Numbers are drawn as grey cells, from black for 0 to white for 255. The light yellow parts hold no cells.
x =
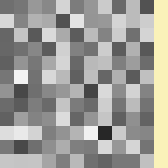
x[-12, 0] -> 111
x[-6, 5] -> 180
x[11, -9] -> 197
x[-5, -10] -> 91
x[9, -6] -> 180
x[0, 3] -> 136
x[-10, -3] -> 204
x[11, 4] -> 126
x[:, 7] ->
[203, 152, 131, 205, 191, 102, 217, 206, 197, 39, 216, 99]
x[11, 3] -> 165
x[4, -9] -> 119
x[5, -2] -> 91
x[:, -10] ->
[118, 132, 196, 112, 148, 243, 72, 91, 159, 233, 73, 196]
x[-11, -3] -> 212
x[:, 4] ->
[212, 81, 170, 208, 213, 185, 151, 196, 220, 147, 173, 126]
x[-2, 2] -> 111
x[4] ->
[96, 148, 119, 168, 213, 104, 185, 191, 127, 157, 108]
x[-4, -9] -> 131
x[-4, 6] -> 149
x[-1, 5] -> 185
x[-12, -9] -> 152
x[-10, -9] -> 89
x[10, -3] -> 151
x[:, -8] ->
[136, 170, 218, 91, 168, 216, 136, 106, 142, 127, 143, 165]
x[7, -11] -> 107
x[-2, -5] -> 123

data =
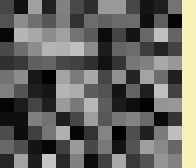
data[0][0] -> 70
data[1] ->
[82, 141, 111, 86, 126, 49, 108, 98, 107, 108, 15, 94, 4]
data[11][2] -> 29
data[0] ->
[70, 16, 160, 33, 129, 73, 46, 153, 154, 71, 20, 30, 115]
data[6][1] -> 84
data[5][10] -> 163
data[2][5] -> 115
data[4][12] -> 152
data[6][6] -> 93
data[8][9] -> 131
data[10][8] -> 19
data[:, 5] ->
[73, 49, 115, 193, 65, 123, 172, 121, 71, 5, 155, 129]
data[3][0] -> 74
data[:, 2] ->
[160, 111, 168, 141, 96, 23, 31, 69, 128, 64, 20, 29]
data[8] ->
[15, 15, 128, 114, 31, 71, 158, 87, 119, 131, 107, 10, 53]
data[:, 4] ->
[129, 126, 160, 176, 71, 163, 180, 155, 31, 176, 64, 40]
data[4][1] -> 58
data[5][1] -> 141
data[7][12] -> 151
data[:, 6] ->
[46, 108, 91, 139, 48, 169, 93, 183, 158, 51, 72, 12]
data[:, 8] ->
[154, 107, 68, 101, 53, 145, 20, 27, 119, 1, 19, 169]
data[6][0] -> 127
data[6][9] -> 99
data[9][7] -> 132
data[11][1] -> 163
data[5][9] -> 36
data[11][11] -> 150

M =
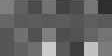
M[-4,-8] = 127
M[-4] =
[127, 97, 75, 114, 67, 77, 118, 47]
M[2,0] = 86
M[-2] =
[86, 112, 81, 127, 78, 82, 101, 115]
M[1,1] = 90
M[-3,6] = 94
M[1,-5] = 89
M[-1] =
[86, 98, 111, 202, 90, 61, 193, 124]
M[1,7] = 90

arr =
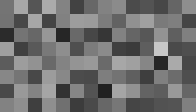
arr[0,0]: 116
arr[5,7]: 126
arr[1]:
[115, 72, 167, 68, 129, 157, 155, 124, 98, 145, 160, 122, 127, 69]
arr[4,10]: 134
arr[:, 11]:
[71, 122, 147, 199, 38, 128, 93, 82]
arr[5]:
[135, 117, 72, 156, 136, 76, 74, 126, 115, 95, 62, 128, 108, 78]
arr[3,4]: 142
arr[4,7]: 106
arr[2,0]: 43
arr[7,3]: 143
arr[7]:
[130, 143, 63, 143, 112, 60, 74, 103, 119, 69, 73, 82, 84, 128]
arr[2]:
[43, 116, 103, 151, 38, 105, 71, 54, 130, 101, 87, 147, 95, 128]
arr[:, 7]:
[130, 124, 54, 139, 106, 126, 33, 103]
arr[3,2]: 89
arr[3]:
[159, 64, 89, 121, 142, 79, 124, 139, 64, 59, 94, 199, 74, 79]
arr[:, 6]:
[103, 155, 71, 124, 153, 74, 83, 74]
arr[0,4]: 131
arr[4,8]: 167
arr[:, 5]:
[66, 157, 105, 79, 148, 76, 134, 60]
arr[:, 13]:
[142, 69, 128, 79, 71, 78, 102, 128]
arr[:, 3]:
[171, 68, 151, 121, 105, 156, 165, 143]
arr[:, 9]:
[75, 145, 101, 59, 160, 95, 146, 69]
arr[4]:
[92, 157, 146, 105, 131, 148, 153, 106, 167, 160, 134, 38, 170, 71]
